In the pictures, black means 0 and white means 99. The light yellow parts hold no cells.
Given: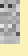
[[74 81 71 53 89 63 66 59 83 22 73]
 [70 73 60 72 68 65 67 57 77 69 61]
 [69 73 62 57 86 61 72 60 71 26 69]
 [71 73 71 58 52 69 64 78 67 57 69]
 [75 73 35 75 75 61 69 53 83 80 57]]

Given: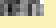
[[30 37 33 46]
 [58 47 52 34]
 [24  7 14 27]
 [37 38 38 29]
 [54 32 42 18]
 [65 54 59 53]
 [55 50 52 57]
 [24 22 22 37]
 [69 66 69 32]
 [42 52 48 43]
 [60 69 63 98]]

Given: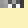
[[57 59]
 [60 66]
 [94 33]
 [32 61]
 [95 33]
 [24 23]]

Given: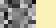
[[71 50 55 72 39 56 79]
 [18 81 18  7 37 59 37]
 [50 15 75 59 80 30 13]
 [37 39 51 55 51 18 31]
 [38 44 50 55 47 19 34]
 [62 57 49 44 51 79 66]
 [40 62 58 27 41 72 44]
 [70 28 50 76 66 27 43]
 [83 26 86 62 68 67  6]]

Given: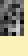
[[18 31 32 22 37 42 45 36 22]
 [12  5 40 22  2 28 45 55 49]
 [41 63 53 27 32 49 28 32 57]
 [ 5 70 40 10 53 11 29 13 38]
 [70 80 76 64 46 45 57 15 49]
 [29 27 39  4 25 14 40 51 44]]

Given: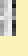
[[66 63 58 64 90 65 71 62 67]
 [88 81 80 79 82 87 81 76 78]
 [92 92 93 90 86 89 91 93 91]
 [31 24 13 22 60 41 43  9 24]]
